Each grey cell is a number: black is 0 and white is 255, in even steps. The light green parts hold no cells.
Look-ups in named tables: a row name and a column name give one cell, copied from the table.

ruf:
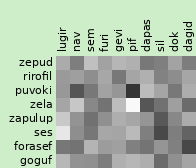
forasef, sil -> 149
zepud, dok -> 163
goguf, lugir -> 183
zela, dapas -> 86
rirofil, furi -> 167
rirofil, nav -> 159
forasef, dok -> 128
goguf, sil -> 107
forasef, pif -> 128
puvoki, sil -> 165
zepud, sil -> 127
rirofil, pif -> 165
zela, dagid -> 107
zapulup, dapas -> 149
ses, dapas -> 127
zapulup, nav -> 147
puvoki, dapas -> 188
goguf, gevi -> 176
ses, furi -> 167

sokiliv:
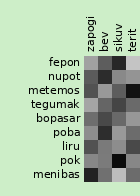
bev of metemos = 153
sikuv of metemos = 93
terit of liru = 73
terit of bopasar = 151
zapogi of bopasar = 110
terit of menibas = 108
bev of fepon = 93
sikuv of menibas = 189
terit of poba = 108
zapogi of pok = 135
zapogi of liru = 82
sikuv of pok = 12
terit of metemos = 18
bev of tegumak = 101
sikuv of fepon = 39

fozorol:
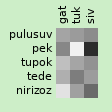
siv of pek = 44
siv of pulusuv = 140
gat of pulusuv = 164
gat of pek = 135
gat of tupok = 191
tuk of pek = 241
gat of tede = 175
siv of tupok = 146
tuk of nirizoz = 160
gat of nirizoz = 226
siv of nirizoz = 106
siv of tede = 156
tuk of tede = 125
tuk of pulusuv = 155
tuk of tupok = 165
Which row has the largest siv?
tede

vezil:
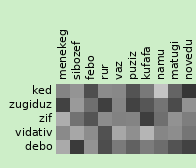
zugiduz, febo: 111
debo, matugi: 83
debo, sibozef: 58
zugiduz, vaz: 133
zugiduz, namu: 116
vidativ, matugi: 141
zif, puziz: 132
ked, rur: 139
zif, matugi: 146
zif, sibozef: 114
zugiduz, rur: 63
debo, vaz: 122
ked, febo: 78
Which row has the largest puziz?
vidativ

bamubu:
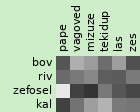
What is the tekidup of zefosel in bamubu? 121
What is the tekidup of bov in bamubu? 109
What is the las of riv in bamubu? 91
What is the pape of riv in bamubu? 106
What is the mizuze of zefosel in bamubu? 52
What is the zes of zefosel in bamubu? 71
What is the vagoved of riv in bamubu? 121
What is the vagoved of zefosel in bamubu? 65
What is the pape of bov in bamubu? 85
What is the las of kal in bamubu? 122
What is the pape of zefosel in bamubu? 232

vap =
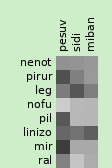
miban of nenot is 152
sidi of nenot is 147
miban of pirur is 153
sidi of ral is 197
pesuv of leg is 124
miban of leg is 126
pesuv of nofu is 204
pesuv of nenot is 145
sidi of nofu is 184
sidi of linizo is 114
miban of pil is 182
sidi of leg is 86
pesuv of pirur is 80
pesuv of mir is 61
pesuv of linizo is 103
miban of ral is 173
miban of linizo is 95
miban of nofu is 182
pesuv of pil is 88
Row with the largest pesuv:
nofu

